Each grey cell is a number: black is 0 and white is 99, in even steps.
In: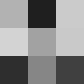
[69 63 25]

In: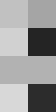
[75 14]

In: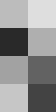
[73 68]

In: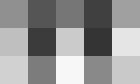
[56 23 96]

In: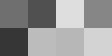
[43 73]

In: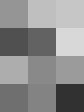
[58 38 60]

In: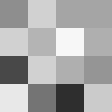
[55 70 68 79]

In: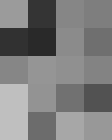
[60 16 56 32]
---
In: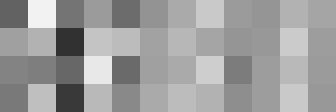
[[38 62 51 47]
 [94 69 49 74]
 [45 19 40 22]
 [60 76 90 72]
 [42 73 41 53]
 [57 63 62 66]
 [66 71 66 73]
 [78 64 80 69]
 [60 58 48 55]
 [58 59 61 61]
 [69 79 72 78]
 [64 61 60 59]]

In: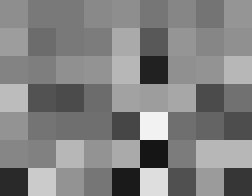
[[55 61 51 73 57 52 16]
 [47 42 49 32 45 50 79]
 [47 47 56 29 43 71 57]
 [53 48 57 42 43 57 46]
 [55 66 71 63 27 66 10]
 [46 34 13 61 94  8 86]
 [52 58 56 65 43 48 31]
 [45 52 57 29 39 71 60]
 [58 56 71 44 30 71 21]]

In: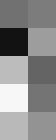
[[44  7 73 96 72]
 [48 61 39 45 57]]

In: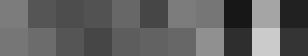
[[48 46]
 [33 42]
 [30 33]
 [32 27]
 [40 36]
 [27 38]
 [48 40]
 [46 56]
 [ 9 18]
 [64 79]
 [13 20]]

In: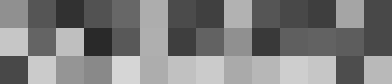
[[56 77 28]
 [33 39 79]
 [19 74 58]
 [32 16 53]
 [40 34 83]
 [67 68 67]
 [29 24 75]
 [25 38 79]
 [69 56 66]
 [33 22 71]
 [28 37 80]
 [24 38 77]
 [64 36 30]
 [28 28 72]]

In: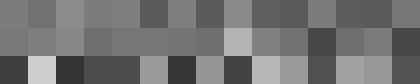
[[48 47 24]
 [44 49 80]
 [54 52 20]
 [48 43 29]
 [49 46 30]
 [35 46 60]
 [49 45 21]
 [35 43 58]
 [53 70 26]
 [37 50 71]
 [35 44 60]
 [48 28 31]
 [36 43 63]
 [35 48 59]
 [46 28 32]]

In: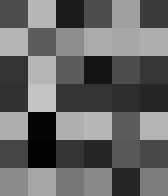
[[30 70 20 19 67 27 54]
 [71 36 71 76  2  1 65]
 [11 55 36 20 68 20 46]
 [30 66  8 20 71 15 53]
 [62 65 30 17 36 34 15]
 [23 67 21 15 70 28 48]]
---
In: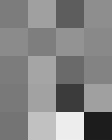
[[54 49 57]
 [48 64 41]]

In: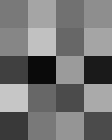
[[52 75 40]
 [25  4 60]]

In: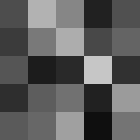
[[23 47 67]
 [33 11 16]]

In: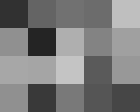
[[56 14 68]
 [65 64 76]]

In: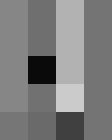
[[52 43 69]
 [52  4 69]]

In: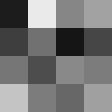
[[24 44  8]
 [46 30 53]]

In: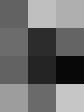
[[42 17 39]
 [38 14  3]]

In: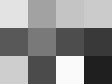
[[34 47 30]
 [80 29 97]]
